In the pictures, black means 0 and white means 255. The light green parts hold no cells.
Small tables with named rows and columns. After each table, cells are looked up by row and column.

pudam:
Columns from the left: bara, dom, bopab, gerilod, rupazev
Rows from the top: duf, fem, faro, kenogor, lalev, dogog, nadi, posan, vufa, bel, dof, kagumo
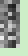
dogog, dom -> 108
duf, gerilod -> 92
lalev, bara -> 134
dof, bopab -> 84
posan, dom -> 143
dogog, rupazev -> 97
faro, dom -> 142
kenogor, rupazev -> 92

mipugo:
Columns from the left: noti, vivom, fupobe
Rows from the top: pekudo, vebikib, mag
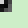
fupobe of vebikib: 94
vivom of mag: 77
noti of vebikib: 12
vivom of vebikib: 6
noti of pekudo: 212
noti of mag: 24
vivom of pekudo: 20
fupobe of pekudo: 67
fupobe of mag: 98
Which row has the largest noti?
pekudo

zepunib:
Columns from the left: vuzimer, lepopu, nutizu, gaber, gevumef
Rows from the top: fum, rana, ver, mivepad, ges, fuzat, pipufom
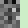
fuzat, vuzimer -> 127
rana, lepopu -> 133
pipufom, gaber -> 108
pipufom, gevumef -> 96
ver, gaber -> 192
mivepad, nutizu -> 77
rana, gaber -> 108
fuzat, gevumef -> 92
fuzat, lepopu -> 88
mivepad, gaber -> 98

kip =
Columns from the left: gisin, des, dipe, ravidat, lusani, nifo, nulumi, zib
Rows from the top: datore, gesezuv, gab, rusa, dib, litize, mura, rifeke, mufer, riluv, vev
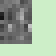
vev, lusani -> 108
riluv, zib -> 94
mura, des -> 95
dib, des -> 94
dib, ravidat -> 91
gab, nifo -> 149
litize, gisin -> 118
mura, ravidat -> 115
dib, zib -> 81
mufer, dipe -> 101
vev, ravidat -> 106
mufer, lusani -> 104
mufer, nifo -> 117
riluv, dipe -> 83
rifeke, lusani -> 100
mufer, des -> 108
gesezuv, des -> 114
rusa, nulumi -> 95

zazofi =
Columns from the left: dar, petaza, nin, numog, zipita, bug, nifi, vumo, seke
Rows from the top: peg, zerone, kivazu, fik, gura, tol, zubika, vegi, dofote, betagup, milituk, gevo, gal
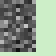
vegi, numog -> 84
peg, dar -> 108
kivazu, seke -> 95
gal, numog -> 64
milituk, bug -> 97
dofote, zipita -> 98
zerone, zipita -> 36
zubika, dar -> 143
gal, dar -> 123
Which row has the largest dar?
milituk

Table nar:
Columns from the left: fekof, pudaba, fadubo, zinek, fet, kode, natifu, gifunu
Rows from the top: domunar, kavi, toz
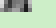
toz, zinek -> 161
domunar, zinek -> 114
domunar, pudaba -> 121
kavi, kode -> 129
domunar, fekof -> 221
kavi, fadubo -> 58
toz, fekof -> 146
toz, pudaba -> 100
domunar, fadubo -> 53
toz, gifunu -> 120
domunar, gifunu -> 192
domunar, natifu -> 68
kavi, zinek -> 119
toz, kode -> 97
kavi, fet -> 139
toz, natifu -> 27
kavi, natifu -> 28
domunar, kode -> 129
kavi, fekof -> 209

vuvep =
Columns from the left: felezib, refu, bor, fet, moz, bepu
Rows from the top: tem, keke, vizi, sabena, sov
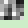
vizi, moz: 127
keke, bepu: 83
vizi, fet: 186
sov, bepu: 216
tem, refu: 241
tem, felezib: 155
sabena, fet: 247
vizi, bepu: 149

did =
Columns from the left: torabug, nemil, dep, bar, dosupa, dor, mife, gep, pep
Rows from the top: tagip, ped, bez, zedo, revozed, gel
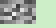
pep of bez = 187
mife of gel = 120
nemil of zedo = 79
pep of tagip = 97
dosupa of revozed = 126
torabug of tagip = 94
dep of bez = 173
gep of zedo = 94
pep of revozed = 81
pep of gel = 184
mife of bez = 172
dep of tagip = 136
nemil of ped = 149
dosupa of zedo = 162
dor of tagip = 172
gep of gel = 100
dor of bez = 223

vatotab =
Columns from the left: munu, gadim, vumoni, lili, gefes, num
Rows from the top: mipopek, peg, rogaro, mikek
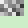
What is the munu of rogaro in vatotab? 102
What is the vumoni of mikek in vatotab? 125
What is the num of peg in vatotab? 58
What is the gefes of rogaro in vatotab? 130
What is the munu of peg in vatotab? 130
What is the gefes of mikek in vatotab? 60
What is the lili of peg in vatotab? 129
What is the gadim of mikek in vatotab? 167
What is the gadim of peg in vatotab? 221
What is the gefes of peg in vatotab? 180
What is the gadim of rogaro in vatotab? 127
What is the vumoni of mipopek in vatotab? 144
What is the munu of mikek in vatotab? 199
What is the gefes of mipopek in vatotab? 122

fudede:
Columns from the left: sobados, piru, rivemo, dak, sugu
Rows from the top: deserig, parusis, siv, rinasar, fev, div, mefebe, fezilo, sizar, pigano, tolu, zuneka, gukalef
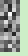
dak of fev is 78
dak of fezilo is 164
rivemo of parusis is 39
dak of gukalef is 188
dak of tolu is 164
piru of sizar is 179
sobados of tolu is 123
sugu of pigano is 143
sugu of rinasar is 114
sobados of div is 129
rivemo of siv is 51
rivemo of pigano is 162
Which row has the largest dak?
siv

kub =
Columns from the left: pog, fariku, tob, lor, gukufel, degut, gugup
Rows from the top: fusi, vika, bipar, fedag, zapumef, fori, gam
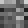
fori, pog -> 84
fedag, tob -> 128
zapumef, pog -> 66
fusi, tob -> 160
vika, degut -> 75
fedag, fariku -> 111
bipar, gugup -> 27
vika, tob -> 121
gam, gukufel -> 138
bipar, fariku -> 80
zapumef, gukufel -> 184
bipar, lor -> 72
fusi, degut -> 115
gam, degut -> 109
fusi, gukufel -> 86
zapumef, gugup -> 34
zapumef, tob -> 78
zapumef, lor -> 101
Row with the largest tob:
fusi

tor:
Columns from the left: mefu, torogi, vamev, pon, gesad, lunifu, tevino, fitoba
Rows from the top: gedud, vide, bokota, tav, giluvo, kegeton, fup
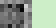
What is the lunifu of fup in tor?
99
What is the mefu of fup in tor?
81
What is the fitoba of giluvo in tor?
121
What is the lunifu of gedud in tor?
136
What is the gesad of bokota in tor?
76
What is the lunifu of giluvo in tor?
93
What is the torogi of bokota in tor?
115
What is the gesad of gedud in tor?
152
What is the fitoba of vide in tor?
136
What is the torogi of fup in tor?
98
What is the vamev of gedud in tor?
156
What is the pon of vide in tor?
105
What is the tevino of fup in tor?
170
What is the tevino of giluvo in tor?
146
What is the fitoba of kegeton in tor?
144
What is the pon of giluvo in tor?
121

